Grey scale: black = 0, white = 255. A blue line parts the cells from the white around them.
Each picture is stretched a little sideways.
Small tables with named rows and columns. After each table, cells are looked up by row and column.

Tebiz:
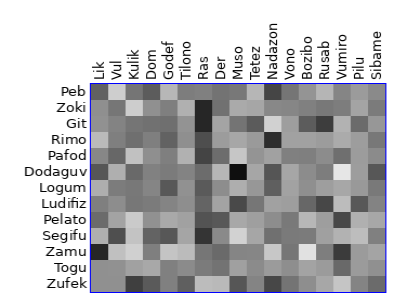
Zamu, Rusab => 126
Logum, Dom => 133
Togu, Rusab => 155
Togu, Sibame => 144
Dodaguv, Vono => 166
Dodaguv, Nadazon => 85

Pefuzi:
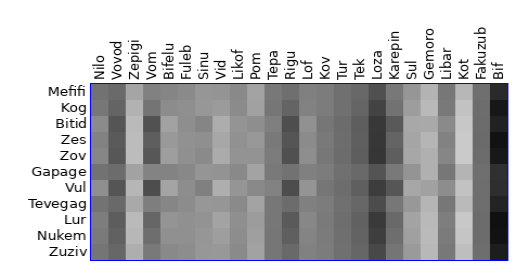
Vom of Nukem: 110
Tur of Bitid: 108
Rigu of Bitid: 78
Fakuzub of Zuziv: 110
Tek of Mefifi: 104
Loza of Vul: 61
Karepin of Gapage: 121
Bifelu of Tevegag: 134
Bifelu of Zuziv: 137

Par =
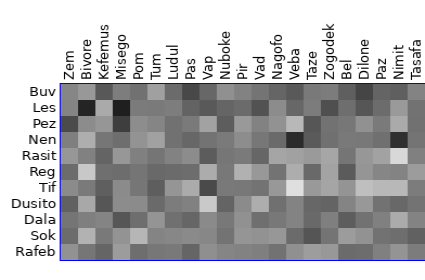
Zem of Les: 132
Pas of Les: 99
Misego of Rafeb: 156
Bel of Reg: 91
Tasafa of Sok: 97
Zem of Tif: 139
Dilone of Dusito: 152
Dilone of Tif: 191
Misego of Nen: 110
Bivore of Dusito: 168
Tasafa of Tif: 124
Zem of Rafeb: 146
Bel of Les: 110
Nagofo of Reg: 115
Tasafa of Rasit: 128
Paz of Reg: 134
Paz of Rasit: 162

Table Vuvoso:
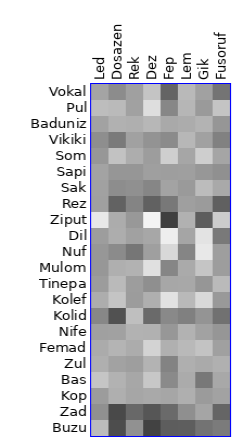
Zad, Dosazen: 73
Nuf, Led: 151
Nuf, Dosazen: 139
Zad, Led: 144
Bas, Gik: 120
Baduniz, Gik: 179
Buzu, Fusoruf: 123
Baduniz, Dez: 183
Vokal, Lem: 185
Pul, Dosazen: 186
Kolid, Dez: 106
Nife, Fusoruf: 150
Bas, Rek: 167
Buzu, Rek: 145
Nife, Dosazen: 161
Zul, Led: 175
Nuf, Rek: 118
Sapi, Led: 163
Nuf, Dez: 159
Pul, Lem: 182
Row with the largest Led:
Ziput

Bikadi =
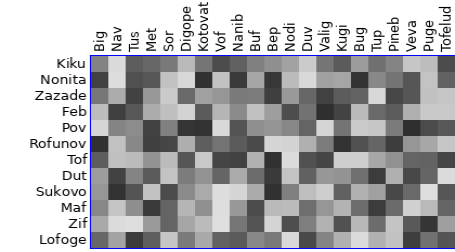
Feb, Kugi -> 67
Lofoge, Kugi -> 176
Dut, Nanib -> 171
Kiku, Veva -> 198
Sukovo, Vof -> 221
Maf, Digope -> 181
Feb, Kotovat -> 91
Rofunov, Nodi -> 211
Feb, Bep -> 158
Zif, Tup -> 108
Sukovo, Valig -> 206
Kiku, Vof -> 76
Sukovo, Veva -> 105
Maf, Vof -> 222
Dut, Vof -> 101
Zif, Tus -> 222
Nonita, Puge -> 195
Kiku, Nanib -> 97
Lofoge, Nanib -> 90
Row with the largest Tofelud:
Dut

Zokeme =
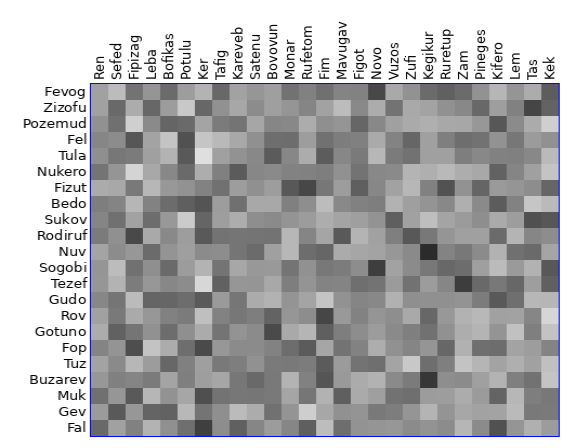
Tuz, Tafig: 121
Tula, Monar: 135
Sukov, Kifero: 170
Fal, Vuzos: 151
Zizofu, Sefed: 105
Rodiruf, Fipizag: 73
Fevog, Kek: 93
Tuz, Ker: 159
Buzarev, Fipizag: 133

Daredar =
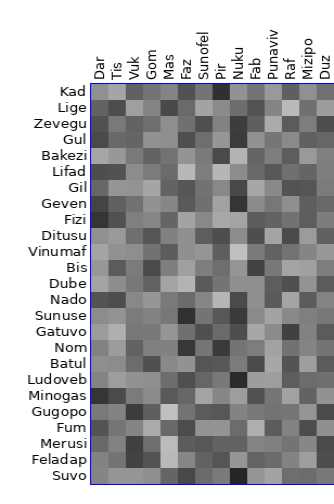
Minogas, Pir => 134
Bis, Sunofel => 126
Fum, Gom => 171
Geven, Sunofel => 112
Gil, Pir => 136
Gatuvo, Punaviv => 139
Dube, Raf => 79
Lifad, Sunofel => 125
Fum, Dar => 84
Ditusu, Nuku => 140
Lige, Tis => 77
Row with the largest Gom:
Fum

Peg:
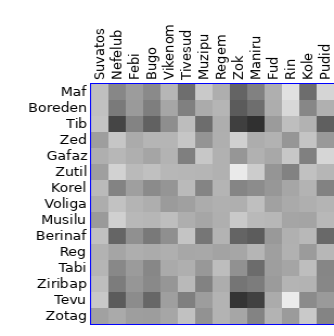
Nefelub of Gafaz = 183
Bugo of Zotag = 157
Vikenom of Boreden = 166
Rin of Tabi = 165
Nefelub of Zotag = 170
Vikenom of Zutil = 183
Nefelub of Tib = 69
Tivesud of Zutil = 182
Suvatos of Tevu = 200
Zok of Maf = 100
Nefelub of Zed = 198
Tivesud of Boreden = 128
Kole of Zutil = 193

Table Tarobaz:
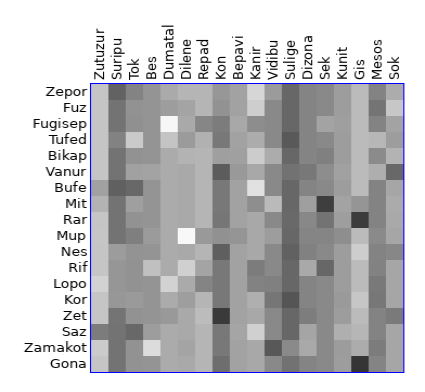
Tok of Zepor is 131
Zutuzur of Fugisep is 197
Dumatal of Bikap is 171
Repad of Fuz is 181
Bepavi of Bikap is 160
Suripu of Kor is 151
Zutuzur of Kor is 197
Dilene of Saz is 169
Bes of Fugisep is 148
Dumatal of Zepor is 170
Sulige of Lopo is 103
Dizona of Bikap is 132
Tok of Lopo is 146
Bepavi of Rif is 162
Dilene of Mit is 169
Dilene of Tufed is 155
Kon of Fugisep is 124
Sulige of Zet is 103
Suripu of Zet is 116

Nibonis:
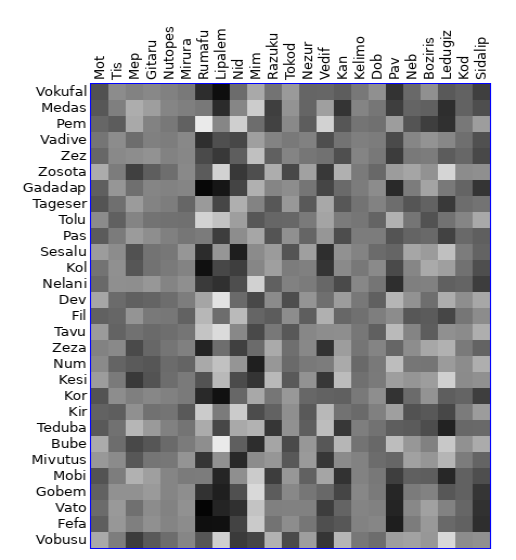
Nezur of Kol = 128
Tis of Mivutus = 139
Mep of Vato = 112
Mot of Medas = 87
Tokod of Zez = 132
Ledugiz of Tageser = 57
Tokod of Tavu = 88
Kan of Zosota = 176
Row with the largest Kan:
Kesi

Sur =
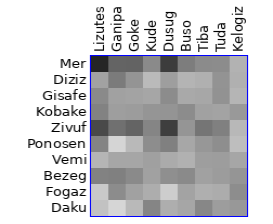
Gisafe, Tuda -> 146
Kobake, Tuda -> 163
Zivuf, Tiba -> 117
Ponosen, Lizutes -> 132
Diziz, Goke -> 148
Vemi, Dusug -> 171
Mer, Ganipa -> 100
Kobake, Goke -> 156
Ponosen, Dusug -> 128
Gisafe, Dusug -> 140
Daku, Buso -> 166
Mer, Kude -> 138
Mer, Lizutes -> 37
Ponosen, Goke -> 185
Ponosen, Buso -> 167
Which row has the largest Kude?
Diziz

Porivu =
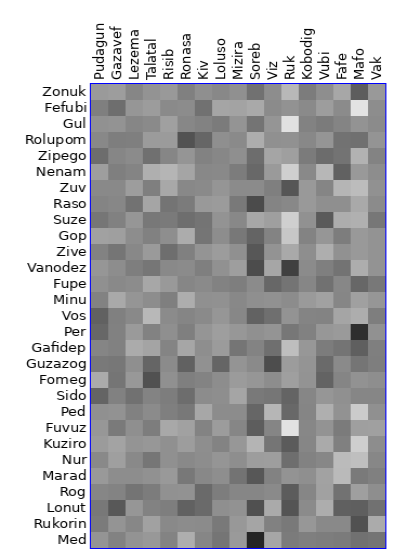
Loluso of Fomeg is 141
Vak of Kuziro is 141
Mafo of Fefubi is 227
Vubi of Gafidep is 124
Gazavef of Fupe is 137
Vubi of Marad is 162
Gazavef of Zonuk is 157
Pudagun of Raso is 132
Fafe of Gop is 125
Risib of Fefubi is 138
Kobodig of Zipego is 123
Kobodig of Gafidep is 151
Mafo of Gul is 147
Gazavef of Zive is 117
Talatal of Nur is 118
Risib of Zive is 110
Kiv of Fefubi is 113
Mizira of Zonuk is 144
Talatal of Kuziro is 151
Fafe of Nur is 187
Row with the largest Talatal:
Vos

